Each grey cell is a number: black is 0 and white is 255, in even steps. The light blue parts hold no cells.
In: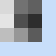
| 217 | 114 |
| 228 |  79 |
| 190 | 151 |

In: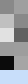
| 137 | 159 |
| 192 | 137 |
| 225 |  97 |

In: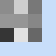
| 140 | 206 |
| 150 | 149 |
|  53 | 225 |

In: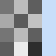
| 117 | 188 |
| 169 |  91 |
| 117 | 187 |

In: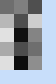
| 110 | 127 |
| 184 |  78 |
| 225 |  16 |

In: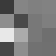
|  58 | 133 |
| 142 |  73 |
| 232 | 171 |

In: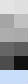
| 228 | 223 |
| 165 | 193 |
| 173 | 170 |

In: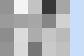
| 147 | 244 |
| 155 | 162 |
| 141 | 219 |
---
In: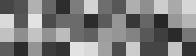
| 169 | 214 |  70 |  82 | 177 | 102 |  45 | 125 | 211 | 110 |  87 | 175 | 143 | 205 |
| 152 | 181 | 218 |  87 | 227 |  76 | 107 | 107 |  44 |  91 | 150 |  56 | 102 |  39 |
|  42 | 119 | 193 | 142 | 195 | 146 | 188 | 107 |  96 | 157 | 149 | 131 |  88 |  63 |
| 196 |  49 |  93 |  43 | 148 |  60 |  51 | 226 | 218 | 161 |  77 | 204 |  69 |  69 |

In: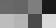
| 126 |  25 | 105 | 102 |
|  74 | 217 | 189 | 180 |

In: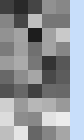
| 145 | 135 |  63 |  41 |  69 |
| 118 | 118 | 133 |  70 | 191 |
| 162 | 201 | 146 | 163 |  29 |
| 163 | 134 | 123 | 160 | 112 |
|  51 |  87 | 156 | 171 | 119 |
|  73 |  92 | 104 | 141 | 166 |
| 106 | 104 |  82 | 103 |  64 |
| 176 | 153 | 207 | 154 | 183 |
| 226 | 236 | 220 | 141 | 136 |
| 133 | 166 | 190 | 229 | 102 |

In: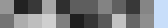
|  56 | 133 | 151 |  34 |  56 | 167 |  47 |  94 |  94 | 131 |  96 |
| 102 | 142 | 116 | 173 | 190 | 207 | 127 |  31 |  54 |  89 | 194 |

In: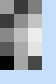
|  57 | 126 | 159 |
| 143 | 195 |  59 |
| 189 | 237 | 136 |
| 170 | 227 |  88 |
| 165 |  71 |   3 |

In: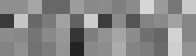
| 118 | 201 | 143 | 143 | 165 | 104 | 103 | 157 | 137 | 139 | 127 | 139 | 214 | 155 |
| 162 | 134 |  58 | 198 | 104 | 123 | 161 |  98 | 205 |  61 | 139 |  84 | 131 | 138 |
| 211 | 133 | 140 | 136 | 117 | 138 | 152 |  53 | 127 | 147 | 165 | 140 | 112 | 102 |
| 206 | 146 | 131 | 144 | 114 | 124 | 148 |  35 | 138 | 141 | 172 | 132 | 126 | 107 |

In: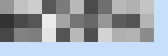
| 177 | 196 | 150 | 193 | 205 |  88 | 123 | 185 |  75 | 111 | 184 |
|  84 | 181 |  51 |  74 |  86 | 234 | 163 | 116 | 104 | 150 |  93 |
| 178 | 140 |  71 | 130 | 126 | 228 |  84 | 184 |  80 | 211 | 175 |

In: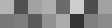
|  77 | 162 | 180 |  80 | 161 | 174 | 107 | 205 |
| 128 | 139 | 121 | 126 |  91 | 146 | 171 |  52 |
